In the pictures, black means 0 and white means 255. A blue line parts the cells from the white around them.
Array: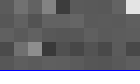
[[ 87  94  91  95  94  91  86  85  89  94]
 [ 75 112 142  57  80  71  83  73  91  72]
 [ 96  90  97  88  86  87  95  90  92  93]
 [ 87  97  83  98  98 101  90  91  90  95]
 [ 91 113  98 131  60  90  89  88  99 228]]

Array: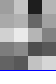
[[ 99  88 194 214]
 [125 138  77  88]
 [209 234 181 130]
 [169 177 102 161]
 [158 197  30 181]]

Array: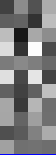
[[161 112 114 110]
 [ 79  90 129 172]
 [166 100 159 111]
 [167  57 182 110]
 [ 97  65  96 192]
 [223  72 229  67]
 [123 137 126 105]
 [220  51 252  75]
 [189  23 168 141]
 [ 95  99  50 189]
 [ 65 140  82 172]]

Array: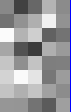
[[150 149 115  91 159]
 [195 176 196 161 140]
 [211 250 228 119 156]
 [197 143 195 126 127]
 [166  82  59 175 154]
 [251 179 207  97 115]
 [114 146 175 241 146]
 [136  65 103 180 139]]

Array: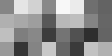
[[153  53 132 200 102  58 194 177]
 [191 126 136  60 116  81  46 100]
 [176 168 158  88 184 190 132 102]
 [133 229 210 137 248 235 111  99]]

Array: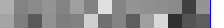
[[164 126  89 145 126 129 207 112 132  94 159 216  48  84  94]
 [175 131 138 148 131 159 130 224 132 148 144 142 138  64 148]]

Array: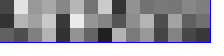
[[ 96  78 128 180  50 147 100  32 178 122 152  68 131  71  56]
 [ 51 180 161 200  57 235 149 132  84 142 180  78 163  96 112]
 [ 70 226 152 168 135 183 116 203  52 146 114 121 118 135 127]]

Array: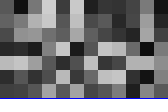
[[ 63  66  86 164  88 163  70  86 124  30 135  89]
 [ 45  86  50  78 185  57 105 191 197  49  19 128]
 [186 196 158  88  45  80 190  54  71 178 178 141]
 [ 40  45  28 129 198  26  85 196 184 106  14 122]
 [ 74 145 150 112  94 167  95  70  52  36 165  65]
 [ 98 122 178 200  86 191  74  89  40  71 157  37]
 [ 88  16 119 206  60 201  31  54  51  68 122  19]]

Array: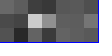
[[ 82  40  99  59  99  94  89]
 [ 74  68 204 144  94  93 117]
 [104  93  62  56  87  89  79]]
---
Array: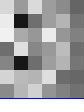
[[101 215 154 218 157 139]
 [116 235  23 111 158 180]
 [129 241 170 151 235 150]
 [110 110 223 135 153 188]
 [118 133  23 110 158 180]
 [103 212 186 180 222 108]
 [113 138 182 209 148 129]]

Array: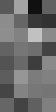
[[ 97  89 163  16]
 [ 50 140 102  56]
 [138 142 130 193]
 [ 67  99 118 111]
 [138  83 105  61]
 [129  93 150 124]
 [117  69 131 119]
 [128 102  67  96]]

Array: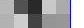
[[170 184  82  41 200]
 [151 178 205  66 149]]

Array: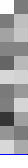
[[122 254]
 [191 123]
 [197 163]
 [132 132]
 [185 101]
 [210 215]
 [153 122]
 [213 126]
 [160  53]
 [123 149]
 [170 216]]

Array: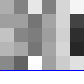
[[245 174 130 231 128 214]
 [ 67 159 159 117 164 213]
 [ 46 195 134 125 158 209]
 [ 38 182 167 118 165 214]
 [224 137  99 254 160 204]]

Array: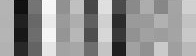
[[208 180  17 116 246 145 192  71 223  75 138 173 135 164]
 [194 179  32 104 234 154 174  95 208  44 154 154 177 163]
 [200 181  23 109 244 149 183  78 215  56 146 161 157 164]
 [185 178  40 100 229 163 167 110 196  31 161 145 202 159]]
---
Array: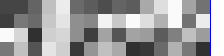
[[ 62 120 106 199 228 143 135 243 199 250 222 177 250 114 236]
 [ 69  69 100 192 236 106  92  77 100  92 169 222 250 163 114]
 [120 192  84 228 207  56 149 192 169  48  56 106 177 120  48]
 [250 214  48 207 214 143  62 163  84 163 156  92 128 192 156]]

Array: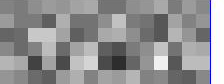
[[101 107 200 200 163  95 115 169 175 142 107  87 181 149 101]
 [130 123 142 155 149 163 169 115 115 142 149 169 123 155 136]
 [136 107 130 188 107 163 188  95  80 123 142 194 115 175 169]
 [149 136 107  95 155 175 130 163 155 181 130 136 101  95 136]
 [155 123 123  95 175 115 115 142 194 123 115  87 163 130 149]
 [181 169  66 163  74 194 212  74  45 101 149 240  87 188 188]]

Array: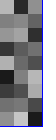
[[ 26 128 183]
 [ 54  92 113]
 [ 60  79 171]
 [113 120  73]
 [128 136  99]
 [144 197  26]
 [150 163  47]
 [177 106  79]
 [183  41 144]]

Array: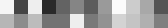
[[182 140 188 114 114 238 121 146 211 196 176 127]
 [245  69 238  42  99 133  92 154 251 204 168  84]]

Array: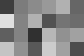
[[ 62 124 139 153 177 102]
 [ 95 131  48 183 145 161]
 [196 145  88 204 161  76]
 [223 131 177  82 116 108]]

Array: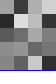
[[ 41 221 189  53]
 [ 89 110 169 126]
 [134  97 201  47]
 [141 148 104 118]
 [161  60 175 208]]

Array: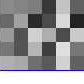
[[105 161  42  75 217  35]
 [119  83 181  62 223 119]
 [139 131 125  56 195  97]
 [153  83 209 175  75 202]
 [175 169 111  89 209  97]]
